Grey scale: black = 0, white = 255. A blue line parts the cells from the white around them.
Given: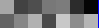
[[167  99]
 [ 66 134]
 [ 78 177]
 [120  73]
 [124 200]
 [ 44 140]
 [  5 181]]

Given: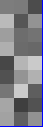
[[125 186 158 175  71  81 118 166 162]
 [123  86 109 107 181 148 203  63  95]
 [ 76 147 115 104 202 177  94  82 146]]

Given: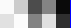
[[250 225]
 [204 252]
 [ 76 131]
 [132 224]
 [ 10  47]]

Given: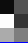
[[ 12 253 171]
 [ 83  53 126]]

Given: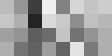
[[188 198 160 175]
 [149 175 148 116]
 [ 61  36  94  98]
 [239 218 108 157]
 [129 201 196  99]
 [213 141 114 227]
 [196 192 148 122]
 [205 182 175 175]]

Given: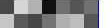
[[ 72 198]
 [213  89]
 [177  70]
 [ 17 116]
 [111 176]
 [ 85 189]
 [113  87]]
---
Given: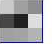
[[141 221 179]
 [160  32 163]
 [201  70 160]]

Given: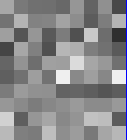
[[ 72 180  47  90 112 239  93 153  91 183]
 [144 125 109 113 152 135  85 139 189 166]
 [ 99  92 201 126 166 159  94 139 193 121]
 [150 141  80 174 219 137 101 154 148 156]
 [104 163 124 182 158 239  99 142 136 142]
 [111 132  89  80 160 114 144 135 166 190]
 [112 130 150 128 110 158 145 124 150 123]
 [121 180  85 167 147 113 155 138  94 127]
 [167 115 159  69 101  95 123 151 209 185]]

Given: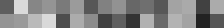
[[171  85]
 [ 65  34]
 [170 163]
 [163 179]
 [ 87 105]
 [111 177]
 [103  51]
 [146  95]
 [129  64]
 [ 87 140]
 [155 172]
 [122  77]
 [148 217]
 [134 186]
 [218 154]
 [ 94 148]]

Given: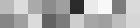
[[218 214]
 [123 189]
 [248 160]
 [234 166]
 [ 43 206]
 [159 123]
 [140  98]
 [170 219]
 [220 160]
 [187 134]]

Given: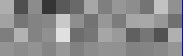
[[145 112 176 149]
 [194 151  82 137]
 [116 168 118 132]
 [141 166  96 130]
 [151 124 154 145]
 [127 151 166 146]
 [167 115 118 140]
 [105 142 109 129]
 [ 89 201 224 152]
 [ 53 135 144 133]
 [140 131 131 146]
 [ 79 118 178 140]
 [174 162 126 147]]

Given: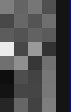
[[ 20  20  20  20  20  20  20  20]
 [ 80 111  91  50 113 119 120 126]
 [118  84  98 154  55  67  69  66]
 [100 103  83  71 143  78  70 102]
 [127  72  92 235 112  14  19  38]]

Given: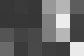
[[ 93  65  63 234]
 [181 237 183  60]
 [152 129 127  63]
 [ 55  54  72  73]
 [ 58  55  67  59]
 [ 55  54  84 106]]

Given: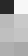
[[247 201 196 169]
 [ 40 186 191 175]]
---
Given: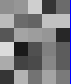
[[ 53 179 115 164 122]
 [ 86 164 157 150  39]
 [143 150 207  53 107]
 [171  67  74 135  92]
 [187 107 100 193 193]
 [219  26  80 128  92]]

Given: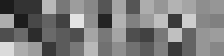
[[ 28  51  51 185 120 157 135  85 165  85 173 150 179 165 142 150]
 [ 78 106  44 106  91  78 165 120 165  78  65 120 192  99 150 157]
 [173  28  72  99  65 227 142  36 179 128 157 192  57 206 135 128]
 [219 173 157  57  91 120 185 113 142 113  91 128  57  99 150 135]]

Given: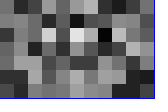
[[ 48  48 167  86 133 173 120 160 153  34  27]
 [ 55 126 107 208  79 227 173   4 187 120  92]
 [ 73  41 126 114 120 160 139 133  34  34  67]
 [100 139  34 107  48 146  86  41  67 179 146]
 [107 160 160  73 100  61  61 146 114  55 126]
 [114  41  67 153 100 153 179  48  27  61 114]
 [126 133 107  41  92  19  79  86 139 133  79]]

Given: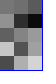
[[ 75 175 212]
 [ 96 132 154]
 [118 111  90]
 [146  46  11]
 [198  83 160]]

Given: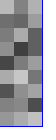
[[ 70 124 157]
 [ 83 143 163]
 [111 103 157]
 [124 171  96]
 [130 136  77]
 [143  63  96]
 [151 171 192]
 [171 198 118]
 [185 130 177]]

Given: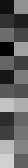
[[  3 160]
 [ 16 146]
 [ 23 124]
 [ 44 102]
 [ 50  31]
 [ 63 117]
 [ 89  81]
 [102  63]
 [109  69]
 [187 132]
 [195 174]
 [209  95]]
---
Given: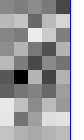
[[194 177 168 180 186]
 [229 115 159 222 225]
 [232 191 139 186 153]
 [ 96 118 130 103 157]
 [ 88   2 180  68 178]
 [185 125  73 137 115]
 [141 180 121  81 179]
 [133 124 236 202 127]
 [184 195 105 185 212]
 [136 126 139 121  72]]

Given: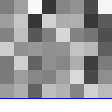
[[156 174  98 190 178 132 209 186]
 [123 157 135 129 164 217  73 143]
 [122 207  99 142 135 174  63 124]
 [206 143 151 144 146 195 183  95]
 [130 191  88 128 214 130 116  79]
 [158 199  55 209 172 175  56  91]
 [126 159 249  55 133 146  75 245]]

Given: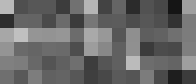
[[111  89 125  97 100  87  63  72  90  85 124  74  30  60]
 [128 125 104  84  96 111  61  85  96 187 109 105 100 159]
 [148 106 101 108 106  77 157 136  96 144  59  76  73 127]
 [167 192 149 147 150 108 169 152  86 143  94  98 112 124]
 [ 45 101 100  74 107  59 119  91  92  77  87  79  50 123]
 [186  79  87  87  60 113 181  67 101  43  82  72  21 159]]

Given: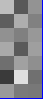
[[154 122 120]
 [ 58 223 112]
 [111 161 143]
 [169  90 159]
 [145 128 152]
 [ 94 174 129]
 [190  88 147]]

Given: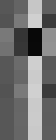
[[ 87 102 201  94]
 [ 87 103 203  93]
 [ 87 102 202  94]
 [ 83 122 208  58]
 [ 87 103 203  93]
 [ 87 107 207  88]
 [114  55   9 146]
 [121  53   8 144]
 [ 83 122 208  59]
 [ 87 100 198  96]]

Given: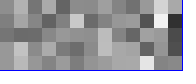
[[152 185 151 132 155 125 148 156 168 169 229 132 137]
 [152 194 139 171 123 109 139 189 168 164  99 149  79]
 [117 107 108 136 152 145 143 188 132 102 161 154  75]
 [127 165 134  99 129 201 107 131 151 155  83 241  49]
 [142 178 117 170 100 140 139 159 132 113 153 212 169]]

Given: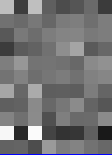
[[ 98 100  77 154 124 131 114 104]
 [247  40 251  68  51  54  95  25]
 [131 112 139  80 127 106 107 139]
 [ 95  98 138 104 119 139 100  86]
 [166 103 171  94  95  93 125 101]
 [115 130 110 118 124 113 129 134]
 [126 151 115 116 113 104 138 145]
 [ 60  91  98 113 142 165  90 103]
 [ 88 121 109 125 132 133 121 125]
 [113 106 120 103 123 126 111 125]
 [190  61 191  95  76  85 106  59]]

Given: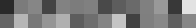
[[101 182 120 149 176  93 110 132 196  65 127 136  95 135]
 [ 42 123 134  68 130 124 128  73  93 106 128 153  56 226]]

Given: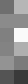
[[ 84  58]
 [147 123]
 [131 175]
 [128 250]
 [139 139]
 [111 182]]
